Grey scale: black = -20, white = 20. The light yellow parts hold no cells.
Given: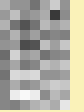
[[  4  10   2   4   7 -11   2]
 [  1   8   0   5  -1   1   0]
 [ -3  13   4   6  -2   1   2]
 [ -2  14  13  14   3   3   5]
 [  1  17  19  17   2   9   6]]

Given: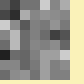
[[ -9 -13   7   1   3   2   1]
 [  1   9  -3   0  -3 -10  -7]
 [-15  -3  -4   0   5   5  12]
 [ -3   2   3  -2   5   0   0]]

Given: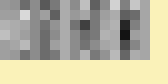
[[  5   5  14   2   5  -5   7   4   6  -1   5   7  -5  -3   6]
 [ 10   7   5   2  -3   2   7   2  -3  -1   8   7 -17   5   6]
 [  5   4  -2   2  -3  -1   7   2   8  -1   3   9  -4   7   6]]

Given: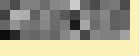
[[-10   8   7  -5   2  -3  -6 -10   2  -2   1  -5  -4]
 [-18 -14  -3  -4  -2  -4   1   5  -9   1   0   0   5]]

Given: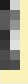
[[ -6  -2]
 [-13  13]
 [ -8  -2]]

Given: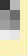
[[ 3 -3]
 [17 16]]

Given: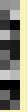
[[ -7  11]
 [  9  -5]
 [ -3 -16]
 [ 12   9]
 [ -3 -17]]

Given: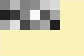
[[-15 -11   1  19  -7   6]]

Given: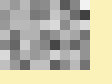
[[  3   8   8  -1   0  11   6  -3 -10]
 [ 10  -2   8   8  -1   3   9   6  -2]
 [ 14   1   8   4   6  13   8  11   3]]
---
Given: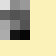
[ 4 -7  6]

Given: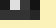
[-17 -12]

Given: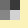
[-11   1]

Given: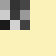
[ -9 -11 -16]

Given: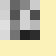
[12 13  1 14]

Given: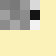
[14  2  6]
